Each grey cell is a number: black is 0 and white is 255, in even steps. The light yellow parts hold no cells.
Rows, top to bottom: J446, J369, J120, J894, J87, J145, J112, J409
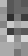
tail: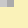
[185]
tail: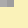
[145]
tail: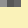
[102]

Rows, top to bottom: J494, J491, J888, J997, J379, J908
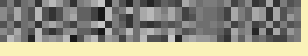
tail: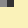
[ 66 168  51 124  82  97]
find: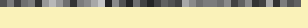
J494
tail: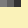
[111  66  51  66  97  82  97 152 138 111 111 124 111 138  66  97 138  66
  82 152  66 124  82  97]
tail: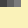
[111 111  97  66 168 124  97 168 152  51 168  82 111 124]

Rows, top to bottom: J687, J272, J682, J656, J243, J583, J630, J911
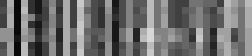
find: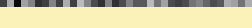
J682
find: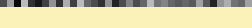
J630
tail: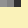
[102 131  35 173 115 187 115  76 102 131  23 115 161  35 187 215 146 131
 161 131 102  49 200 102  49 173 161  64 115 161]

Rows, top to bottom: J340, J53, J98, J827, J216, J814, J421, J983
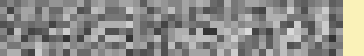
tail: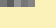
[176 119  94 119 149  94 164 176 133 119 149 106 164 189 133 106 176 176
 176 119 119 119 133 189 176  81 119]
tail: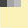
[ 94 189 189 176  52 149 133 149 189  94 149 176 189 176 189 189 176  94
 164 204 149 119 106 149  94 149 189 189 204 106 133 189 119  52 133]
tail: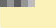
[189 204 106 133 189 119  52 133]
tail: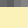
[149  94 106]

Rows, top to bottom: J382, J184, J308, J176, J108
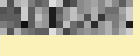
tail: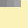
[137 176 137  94 150]
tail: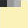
[124 164  29]
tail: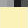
[191 110  82 164  43 150 176 124 164  29]
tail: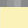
[176 137  94 150]
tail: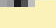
[110  82 164  43 150 176 124 164  29]
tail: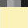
[ 94 150 191 137 150 176 137 110 110 164 205]

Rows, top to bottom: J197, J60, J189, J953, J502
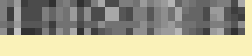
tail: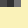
[126 101  49  75 126 168  75  75 126 126 114 155 126 142 155 181 101 126
 114 101 101 114 126 126  75 168]
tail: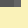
[ 61 114 114 114  75 101 101 142 114 114 114 114 114 142 114 126 142 155
 126 114 114 101 101 126 126 114  87 142]
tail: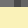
[101 142 114 114 114 114 114 142 114 126 142 155 126 114 114 101 101 126
 126 114  87 142]

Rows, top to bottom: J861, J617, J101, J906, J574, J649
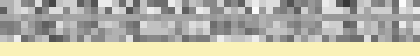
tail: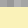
[165 165 165 152 165 165 177 152 152 152 152 165 165 165 152 165 165 165
 165 165 152]
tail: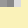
[207 207  95 109 221 177 193 136 177 109 235 177 221]

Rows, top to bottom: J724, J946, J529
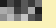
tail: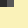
[ 60 116]
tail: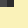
[ 88  60 116]
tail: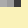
[ 88 171  28]

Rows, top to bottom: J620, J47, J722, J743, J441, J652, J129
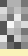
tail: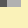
[118]
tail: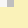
[218]

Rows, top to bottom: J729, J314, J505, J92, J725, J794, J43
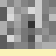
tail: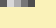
[190 132 147]
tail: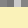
[119]
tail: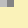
[147]
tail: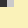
[132 119]

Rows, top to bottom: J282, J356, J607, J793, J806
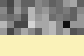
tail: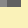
[136 122  97 109 152 167  97]
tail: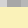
[136  15 152 152]
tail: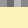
[152 122 109 122  97 136]
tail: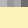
[122 109  97 152]

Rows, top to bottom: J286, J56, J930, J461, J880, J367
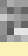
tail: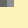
[101]
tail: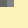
[101]
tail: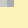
[158 145]
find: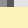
J880
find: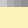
J930
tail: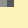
[228 228]

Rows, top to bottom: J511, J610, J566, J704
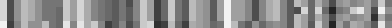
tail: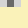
[105  36 117 133 201 229 159  77 242 145]
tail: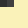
[187 105  64 171 159 145 105 117 242 187 117  91 145 105 133 145 133  91
 187 159  91 201 133  36 159 117 171 159 133  91 229 133]
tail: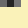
[133 201 229 159  77 242 145]
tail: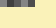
[117 201 213  48  64 187 105  64 171 159 145 105 117 242 187 117  91 145
 105 133 145 133  91 187 159  91 201 133  36 159 117 171 159 133  91 229
 133]
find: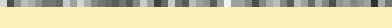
J566

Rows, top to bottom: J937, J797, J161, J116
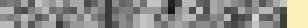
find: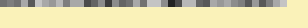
J937
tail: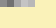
[ 88 168 113 152 184 184 100 100 140 126 184  60  75  88 212 100  88 152
  60]
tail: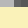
[168 152 168 140 126  88 152  88 126 168 196]

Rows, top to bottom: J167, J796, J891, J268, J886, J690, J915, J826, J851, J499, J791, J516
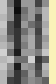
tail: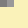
[ 66 183]
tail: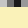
[153  66 141]
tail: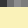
[97]
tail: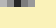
[ 66 183]
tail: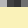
[141 125  97]
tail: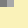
[ 82 169]

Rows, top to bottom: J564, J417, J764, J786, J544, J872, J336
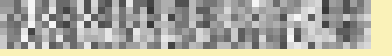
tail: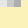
[106 215 174 201 146 230 215 186 132 118 215 201 106 132 106 201  93 146
 106 215 118 132  93 245  81 186 201 215 201 215 132  81 132 159 201]
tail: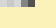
[132 159 201]
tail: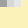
[201  55 132 132  81 106 132 174]

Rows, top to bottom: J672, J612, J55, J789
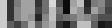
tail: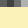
[ 95 149 176  51  24  79 191 191  95  24  36]
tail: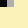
[149  51 162 123  66]
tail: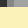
[ 66 111 191 111  11 176 149  51 162 123  66]
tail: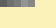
[111  79  79]
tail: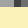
[191 111  11 176 149  51 162 123  66]
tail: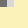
[ 79  11 162 191  36 123 135  79]
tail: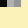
[ 51 162 123  66]

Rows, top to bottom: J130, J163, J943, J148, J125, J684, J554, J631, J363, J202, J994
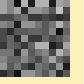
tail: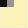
[148 117  89 133  44  89]
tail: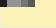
[117 178 117]

